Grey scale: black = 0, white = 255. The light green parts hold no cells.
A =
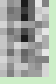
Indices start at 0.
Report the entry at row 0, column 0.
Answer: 198
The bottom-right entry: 213
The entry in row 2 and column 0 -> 184
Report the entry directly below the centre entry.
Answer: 184
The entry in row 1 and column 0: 184
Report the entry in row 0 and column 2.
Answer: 158
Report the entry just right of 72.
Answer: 113
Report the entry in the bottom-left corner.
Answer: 184
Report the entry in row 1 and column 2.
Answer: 129
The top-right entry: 129
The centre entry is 27
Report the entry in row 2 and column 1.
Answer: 129
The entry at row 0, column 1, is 143

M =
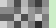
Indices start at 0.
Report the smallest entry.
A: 46
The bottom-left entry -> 209
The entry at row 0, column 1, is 164
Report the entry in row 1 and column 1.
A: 137
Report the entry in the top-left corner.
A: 209
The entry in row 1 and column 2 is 108
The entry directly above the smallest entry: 209
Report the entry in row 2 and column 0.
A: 93

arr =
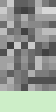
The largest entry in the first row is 202
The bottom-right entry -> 136
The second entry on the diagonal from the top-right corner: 215
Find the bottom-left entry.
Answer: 175
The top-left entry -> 148
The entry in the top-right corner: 96
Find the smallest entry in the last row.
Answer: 80
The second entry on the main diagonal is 161
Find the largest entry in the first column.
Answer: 202
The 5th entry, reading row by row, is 109
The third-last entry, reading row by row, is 148
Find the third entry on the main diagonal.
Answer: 124
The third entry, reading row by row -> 96
